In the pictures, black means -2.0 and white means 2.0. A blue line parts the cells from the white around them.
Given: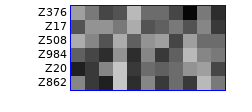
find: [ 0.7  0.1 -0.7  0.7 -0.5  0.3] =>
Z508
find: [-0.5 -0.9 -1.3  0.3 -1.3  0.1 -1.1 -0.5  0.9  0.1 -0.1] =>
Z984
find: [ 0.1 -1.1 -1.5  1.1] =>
Z862
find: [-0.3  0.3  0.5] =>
Z20

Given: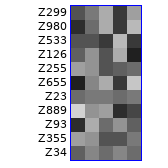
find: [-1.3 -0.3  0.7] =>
Z980
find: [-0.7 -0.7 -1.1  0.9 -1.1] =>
Z533
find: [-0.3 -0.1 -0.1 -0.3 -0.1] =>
Z23

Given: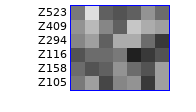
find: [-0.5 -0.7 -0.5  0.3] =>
Z523
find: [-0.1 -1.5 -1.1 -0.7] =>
Z116
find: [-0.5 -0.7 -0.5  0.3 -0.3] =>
Z523
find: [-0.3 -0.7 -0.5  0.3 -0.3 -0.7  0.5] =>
Z158
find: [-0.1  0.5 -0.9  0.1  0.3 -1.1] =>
Z105

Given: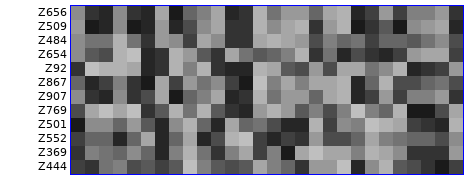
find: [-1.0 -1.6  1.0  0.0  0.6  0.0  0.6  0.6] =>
Z867
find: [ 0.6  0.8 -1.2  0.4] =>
Z509
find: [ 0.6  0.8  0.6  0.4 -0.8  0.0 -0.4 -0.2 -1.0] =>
Z484
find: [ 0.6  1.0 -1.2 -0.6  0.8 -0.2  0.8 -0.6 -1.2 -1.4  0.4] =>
Z769

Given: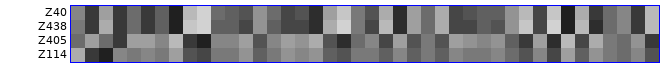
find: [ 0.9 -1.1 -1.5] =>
Z405
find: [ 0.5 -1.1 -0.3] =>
Z40
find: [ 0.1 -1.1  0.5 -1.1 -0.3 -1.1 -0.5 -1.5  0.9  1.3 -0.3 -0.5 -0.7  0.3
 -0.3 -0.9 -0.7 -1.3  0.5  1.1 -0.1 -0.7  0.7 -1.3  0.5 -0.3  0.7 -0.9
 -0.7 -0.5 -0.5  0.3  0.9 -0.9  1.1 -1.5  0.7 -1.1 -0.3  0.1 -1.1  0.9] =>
Z40

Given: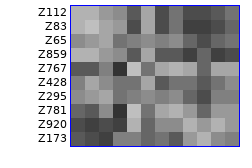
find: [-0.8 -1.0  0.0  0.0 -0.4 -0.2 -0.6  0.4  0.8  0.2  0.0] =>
Z173
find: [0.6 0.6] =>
Z767

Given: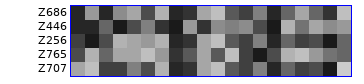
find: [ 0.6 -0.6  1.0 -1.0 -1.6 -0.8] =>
Z765
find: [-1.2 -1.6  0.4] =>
Z446
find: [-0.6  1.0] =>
Z765
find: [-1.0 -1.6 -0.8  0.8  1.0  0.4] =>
Z765
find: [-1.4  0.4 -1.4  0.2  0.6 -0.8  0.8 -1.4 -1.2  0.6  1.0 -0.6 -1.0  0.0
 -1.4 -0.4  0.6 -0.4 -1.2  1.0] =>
Z686

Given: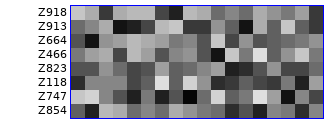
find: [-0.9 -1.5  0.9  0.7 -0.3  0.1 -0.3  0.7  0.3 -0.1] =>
Z918
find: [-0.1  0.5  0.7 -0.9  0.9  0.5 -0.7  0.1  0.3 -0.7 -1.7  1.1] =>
Z466
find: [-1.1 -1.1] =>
Z913

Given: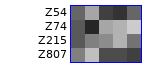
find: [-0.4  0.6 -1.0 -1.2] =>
Z54
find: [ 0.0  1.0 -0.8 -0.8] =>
Z807

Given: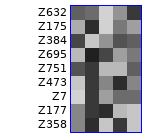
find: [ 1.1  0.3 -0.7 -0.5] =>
Z384
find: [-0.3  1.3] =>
Z632
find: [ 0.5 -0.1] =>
Z695
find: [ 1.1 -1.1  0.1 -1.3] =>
Z473
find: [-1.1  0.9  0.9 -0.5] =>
Z751
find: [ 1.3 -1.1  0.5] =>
Z7
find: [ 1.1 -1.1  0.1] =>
Z473

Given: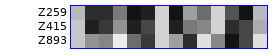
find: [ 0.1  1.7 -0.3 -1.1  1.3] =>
Z893
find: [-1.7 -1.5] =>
Z259

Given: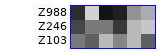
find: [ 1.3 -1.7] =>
Z988
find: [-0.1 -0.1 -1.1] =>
Z246
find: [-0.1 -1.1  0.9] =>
Z246

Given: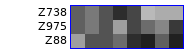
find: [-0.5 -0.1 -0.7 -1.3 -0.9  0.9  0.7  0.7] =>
Z738
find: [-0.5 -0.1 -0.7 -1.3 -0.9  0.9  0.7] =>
Z738

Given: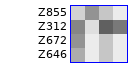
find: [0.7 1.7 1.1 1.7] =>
Z646
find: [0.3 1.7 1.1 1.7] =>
Z672

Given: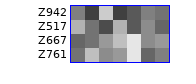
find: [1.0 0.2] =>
Z761
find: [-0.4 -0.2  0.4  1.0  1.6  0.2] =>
Z667

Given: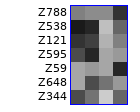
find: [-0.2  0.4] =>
Z648
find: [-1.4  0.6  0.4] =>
Z595
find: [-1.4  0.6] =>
Z595

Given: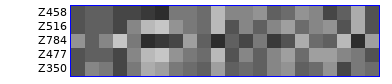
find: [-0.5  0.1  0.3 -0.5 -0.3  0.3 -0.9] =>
Z350
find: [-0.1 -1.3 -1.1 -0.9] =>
Z784
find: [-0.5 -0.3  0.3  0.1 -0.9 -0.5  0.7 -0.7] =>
Z458

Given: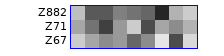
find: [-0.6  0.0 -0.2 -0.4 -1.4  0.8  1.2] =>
Z882
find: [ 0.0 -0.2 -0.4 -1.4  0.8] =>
Z882

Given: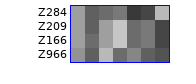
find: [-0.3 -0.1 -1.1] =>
Z284
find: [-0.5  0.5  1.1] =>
Z209
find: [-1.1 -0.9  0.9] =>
Z284
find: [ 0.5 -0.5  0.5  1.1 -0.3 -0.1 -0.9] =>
Z209
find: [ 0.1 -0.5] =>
Z966
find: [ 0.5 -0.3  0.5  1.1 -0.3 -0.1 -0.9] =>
Z166

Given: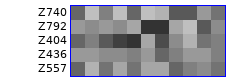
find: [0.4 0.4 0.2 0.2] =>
Z436
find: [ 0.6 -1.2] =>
Z792
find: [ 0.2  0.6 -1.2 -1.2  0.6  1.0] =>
Z792
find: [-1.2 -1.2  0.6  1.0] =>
Z792
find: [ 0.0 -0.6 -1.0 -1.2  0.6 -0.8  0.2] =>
Z404

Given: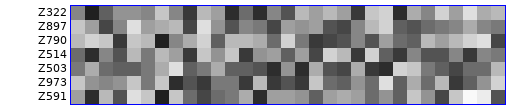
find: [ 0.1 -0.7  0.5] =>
Z790
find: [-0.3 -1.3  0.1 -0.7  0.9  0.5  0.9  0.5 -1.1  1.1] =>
Z322
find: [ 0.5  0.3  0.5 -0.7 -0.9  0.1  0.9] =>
Z897
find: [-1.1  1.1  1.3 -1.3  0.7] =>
Z322
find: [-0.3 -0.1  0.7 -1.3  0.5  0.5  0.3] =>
Z591

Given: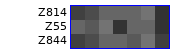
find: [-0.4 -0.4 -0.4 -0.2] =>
Z814
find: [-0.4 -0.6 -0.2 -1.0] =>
Z844
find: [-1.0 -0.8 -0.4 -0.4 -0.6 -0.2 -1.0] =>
Z844

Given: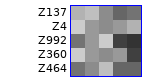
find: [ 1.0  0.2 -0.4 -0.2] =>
Z137
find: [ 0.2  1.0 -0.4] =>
Z464
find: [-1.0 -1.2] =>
Z992
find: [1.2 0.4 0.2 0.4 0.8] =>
Z4
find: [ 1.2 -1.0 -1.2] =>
Z992
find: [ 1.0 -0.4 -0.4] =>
Z464

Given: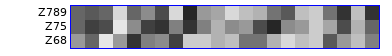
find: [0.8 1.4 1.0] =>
Z68
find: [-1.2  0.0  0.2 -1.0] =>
Z68
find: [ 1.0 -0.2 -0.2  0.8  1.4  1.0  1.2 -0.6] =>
Z68
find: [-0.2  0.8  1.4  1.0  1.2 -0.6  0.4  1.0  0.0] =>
Z68

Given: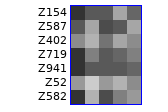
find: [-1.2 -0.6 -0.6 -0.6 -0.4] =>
Z941
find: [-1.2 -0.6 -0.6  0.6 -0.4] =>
Z154
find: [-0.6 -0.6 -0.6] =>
Z941
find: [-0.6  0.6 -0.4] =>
Z154
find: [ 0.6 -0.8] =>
Z587
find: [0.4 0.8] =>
Z52

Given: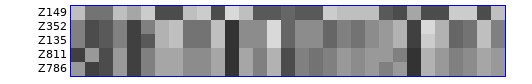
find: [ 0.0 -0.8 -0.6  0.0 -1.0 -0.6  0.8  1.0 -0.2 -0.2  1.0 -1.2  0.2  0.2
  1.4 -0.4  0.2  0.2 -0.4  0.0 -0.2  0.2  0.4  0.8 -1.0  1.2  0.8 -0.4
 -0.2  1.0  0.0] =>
Z135
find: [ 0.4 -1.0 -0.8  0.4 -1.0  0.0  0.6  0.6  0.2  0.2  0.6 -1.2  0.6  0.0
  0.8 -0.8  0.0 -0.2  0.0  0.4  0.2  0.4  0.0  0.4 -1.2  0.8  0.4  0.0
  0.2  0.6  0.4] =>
Z786
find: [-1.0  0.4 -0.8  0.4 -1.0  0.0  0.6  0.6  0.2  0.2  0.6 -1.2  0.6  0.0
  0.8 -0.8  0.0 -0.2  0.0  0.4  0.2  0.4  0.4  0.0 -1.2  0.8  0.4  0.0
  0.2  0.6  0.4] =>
Z811

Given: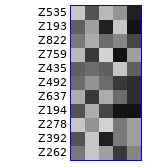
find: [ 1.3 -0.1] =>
Z278
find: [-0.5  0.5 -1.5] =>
Z193
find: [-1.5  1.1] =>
Z193

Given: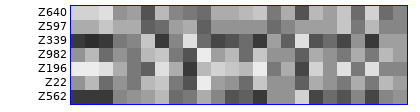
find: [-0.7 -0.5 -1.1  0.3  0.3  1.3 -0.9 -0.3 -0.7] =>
Z562
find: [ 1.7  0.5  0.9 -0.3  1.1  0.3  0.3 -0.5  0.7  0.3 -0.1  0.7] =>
Z982
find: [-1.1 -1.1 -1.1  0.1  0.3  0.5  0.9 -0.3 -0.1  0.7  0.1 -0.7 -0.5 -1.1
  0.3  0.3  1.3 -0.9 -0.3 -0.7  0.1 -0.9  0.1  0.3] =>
Z562
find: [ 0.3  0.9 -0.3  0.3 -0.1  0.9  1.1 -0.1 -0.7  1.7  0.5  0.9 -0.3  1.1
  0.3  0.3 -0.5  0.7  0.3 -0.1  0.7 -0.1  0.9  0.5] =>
Z982
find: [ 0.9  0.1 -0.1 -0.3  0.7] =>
Z640
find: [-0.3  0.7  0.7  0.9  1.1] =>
Z640
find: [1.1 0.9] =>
Z196

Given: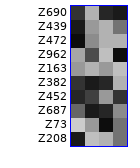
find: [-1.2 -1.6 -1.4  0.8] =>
Z382
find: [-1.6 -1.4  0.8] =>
Z382
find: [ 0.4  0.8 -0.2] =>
Z439

